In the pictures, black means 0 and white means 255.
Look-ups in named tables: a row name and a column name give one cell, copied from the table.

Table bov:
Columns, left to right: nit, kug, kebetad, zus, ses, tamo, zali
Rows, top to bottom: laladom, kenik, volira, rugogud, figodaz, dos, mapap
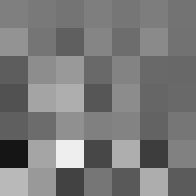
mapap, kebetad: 66
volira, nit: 93
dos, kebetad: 238
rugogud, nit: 81
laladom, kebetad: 116
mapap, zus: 118
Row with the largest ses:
dos

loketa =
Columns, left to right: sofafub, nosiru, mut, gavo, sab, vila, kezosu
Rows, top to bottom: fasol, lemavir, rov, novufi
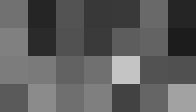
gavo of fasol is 56
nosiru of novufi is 139
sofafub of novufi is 90
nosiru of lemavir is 42
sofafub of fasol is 113
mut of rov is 98
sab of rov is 196
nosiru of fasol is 37
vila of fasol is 105
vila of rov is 82
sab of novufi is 66
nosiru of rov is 122
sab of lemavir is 93
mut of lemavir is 81
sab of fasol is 57
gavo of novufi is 127
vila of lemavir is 99
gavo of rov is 112
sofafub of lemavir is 128

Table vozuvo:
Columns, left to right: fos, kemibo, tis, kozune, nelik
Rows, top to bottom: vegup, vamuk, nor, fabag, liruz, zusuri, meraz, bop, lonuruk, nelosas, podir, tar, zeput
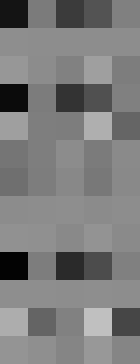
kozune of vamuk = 141
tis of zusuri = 140
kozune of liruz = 175
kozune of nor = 159
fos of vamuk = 142
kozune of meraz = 120
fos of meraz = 111
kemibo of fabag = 124
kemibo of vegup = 123
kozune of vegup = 83
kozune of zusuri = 123
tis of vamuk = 141
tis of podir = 141
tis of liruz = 125
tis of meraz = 136
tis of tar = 129
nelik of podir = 141
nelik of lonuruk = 138
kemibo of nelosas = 125

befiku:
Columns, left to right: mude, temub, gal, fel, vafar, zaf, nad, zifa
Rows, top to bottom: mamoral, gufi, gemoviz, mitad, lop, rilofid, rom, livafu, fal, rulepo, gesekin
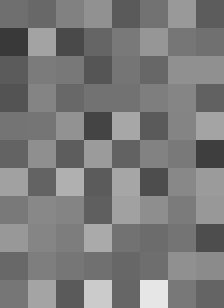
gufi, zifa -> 112
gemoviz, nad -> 144
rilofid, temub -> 143
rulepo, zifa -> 139
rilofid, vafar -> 98
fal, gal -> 125
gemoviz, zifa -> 144
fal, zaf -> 108
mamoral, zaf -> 114
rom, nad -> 136
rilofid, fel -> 155
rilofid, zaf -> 130
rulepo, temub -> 126
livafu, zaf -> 142

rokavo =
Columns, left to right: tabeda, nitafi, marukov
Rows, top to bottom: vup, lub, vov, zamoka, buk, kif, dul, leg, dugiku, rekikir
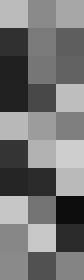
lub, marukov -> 94
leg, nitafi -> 115
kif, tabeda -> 53
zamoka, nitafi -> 72
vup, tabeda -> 187
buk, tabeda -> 184
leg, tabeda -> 198
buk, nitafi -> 156
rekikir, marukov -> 132
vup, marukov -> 167
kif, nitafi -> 177
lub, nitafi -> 122
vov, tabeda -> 32
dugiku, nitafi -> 199
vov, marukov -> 98

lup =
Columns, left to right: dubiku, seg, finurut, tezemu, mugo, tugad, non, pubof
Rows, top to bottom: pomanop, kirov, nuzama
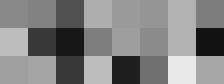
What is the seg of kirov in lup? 56
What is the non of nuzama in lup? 233
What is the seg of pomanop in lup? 130
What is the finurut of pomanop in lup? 80
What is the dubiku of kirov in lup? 189
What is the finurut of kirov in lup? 23
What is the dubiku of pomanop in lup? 136
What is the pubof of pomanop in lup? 125
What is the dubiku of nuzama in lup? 159
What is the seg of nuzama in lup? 164
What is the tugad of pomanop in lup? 149
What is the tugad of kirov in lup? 139
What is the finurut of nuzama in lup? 56
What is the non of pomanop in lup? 177
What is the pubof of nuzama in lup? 166
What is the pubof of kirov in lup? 18
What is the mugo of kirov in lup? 158
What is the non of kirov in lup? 177
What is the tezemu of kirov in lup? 126

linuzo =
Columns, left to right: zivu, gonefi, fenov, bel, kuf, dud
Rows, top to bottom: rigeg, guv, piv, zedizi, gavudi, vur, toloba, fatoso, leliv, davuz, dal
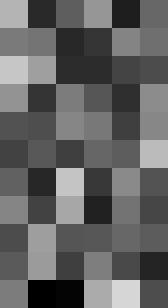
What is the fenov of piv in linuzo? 44
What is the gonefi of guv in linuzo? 116
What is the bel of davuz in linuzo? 126
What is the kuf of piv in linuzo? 68
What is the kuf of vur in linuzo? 93
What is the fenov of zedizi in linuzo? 124
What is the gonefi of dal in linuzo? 0
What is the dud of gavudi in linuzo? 135
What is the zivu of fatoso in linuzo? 133
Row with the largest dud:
vur

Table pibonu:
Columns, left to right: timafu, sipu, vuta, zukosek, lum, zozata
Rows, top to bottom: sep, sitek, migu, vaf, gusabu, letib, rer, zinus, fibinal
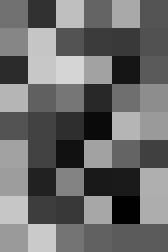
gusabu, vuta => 46
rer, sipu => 33
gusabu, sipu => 66
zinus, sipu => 61
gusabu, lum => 181
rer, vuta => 131
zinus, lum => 1
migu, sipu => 199
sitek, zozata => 81
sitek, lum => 57
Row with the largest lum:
gusabu

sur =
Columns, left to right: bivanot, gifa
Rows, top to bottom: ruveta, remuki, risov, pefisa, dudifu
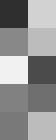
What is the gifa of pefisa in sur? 111
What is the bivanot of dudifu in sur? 121
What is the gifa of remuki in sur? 188
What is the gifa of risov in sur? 75
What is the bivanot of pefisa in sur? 129
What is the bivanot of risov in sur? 241
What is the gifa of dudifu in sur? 188
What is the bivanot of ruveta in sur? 47
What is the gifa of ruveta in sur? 210
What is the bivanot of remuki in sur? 136

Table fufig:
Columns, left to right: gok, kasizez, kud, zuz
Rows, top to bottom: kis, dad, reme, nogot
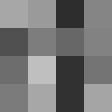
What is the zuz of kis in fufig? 133
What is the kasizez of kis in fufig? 154
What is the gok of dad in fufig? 80
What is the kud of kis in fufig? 45
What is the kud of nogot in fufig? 49
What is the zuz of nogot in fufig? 165
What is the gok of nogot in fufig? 123
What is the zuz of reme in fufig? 116
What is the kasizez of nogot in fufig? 167
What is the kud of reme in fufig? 49
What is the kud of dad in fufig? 103
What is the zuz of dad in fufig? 130
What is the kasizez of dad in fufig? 125
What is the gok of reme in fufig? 109
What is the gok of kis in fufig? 167
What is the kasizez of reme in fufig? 191
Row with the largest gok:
kis

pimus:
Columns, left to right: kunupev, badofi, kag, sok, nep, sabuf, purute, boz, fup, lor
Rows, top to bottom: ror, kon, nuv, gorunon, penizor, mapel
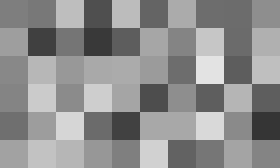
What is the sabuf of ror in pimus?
100
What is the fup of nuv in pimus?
93
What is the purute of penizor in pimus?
168
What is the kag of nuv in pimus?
152
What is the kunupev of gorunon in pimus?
132
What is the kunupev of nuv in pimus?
136
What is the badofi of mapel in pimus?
194
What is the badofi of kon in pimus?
64
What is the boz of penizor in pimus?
217
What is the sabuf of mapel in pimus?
209
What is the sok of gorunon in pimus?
206
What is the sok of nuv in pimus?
169
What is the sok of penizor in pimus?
107
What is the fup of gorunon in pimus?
181
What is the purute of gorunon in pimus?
142
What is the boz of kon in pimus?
198
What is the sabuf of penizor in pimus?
168
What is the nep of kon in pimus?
93
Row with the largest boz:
nuv

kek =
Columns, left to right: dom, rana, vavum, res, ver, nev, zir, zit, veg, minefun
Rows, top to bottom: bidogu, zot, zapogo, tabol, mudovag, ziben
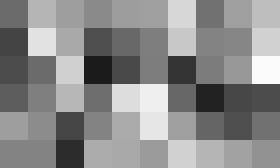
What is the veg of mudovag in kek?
78
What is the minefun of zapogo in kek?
251
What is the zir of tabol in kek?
103
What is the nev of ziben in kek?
155
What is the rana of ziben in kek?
131
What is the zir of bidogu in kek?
215
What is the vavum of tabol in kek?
183
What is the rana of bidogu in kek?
181
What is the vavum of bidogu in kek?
158
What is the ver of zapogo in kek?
73
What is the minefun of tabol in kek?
76
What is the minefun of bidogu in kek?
190
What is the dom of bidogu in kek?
107
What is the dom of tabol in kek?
93
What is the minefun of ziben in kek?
146
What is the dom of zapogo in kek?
76
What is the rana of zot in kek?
226
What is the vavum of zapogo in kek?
208
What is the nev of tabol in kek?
239
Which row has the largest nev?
tabol

